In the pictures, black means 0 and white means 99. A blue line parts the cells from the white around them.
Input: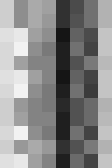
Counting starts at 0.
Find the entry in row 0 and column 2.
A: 66
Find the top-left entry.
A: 80
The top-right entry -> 69
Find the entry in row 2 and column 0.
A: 87
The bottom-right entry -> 76
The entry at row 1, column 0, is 80
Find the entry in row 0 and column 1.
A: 55
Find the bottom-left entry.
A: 87

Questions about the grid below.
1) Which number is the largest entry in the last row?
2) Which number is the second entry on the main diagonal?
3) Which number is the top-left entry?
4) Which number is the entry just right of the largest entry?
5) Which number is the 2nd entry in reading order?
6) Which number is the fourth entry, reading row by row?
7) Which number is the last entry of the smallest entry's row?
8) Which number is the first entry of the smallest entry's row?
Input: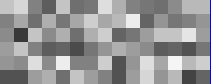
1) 83
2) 65
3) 76
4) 72
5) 83
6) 36
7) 61
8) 54

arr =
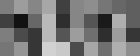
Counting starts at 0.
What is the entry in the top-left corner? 49
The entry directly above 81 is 72
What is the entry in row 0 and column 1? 61
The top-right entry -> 37
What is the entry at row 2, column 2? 21
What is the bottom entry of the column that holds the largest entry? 81
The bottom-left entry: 46
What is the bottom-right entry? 55
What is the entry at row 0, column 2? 52
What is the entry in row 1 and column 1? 7

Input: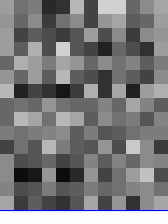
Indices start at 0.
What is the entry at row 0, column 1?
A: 44
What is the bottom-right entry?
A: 64
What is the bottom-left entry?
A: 64
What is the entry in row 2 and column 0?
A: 61
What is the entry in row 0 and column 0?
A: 61
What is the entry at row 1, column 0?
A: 58
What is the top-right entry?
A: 64
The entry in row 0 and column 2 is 48
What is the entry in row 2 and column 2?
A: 36

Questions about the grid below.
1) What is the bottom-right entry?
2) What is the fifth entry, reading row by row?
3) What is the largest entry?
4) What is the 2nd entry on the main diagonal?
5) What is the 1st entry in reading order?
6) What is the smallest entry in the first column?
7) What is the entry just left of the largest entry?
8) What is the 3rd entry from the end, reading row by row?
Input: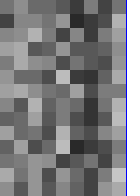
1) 66
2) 34
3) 77
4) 52
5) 45
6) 26
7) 48
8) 26
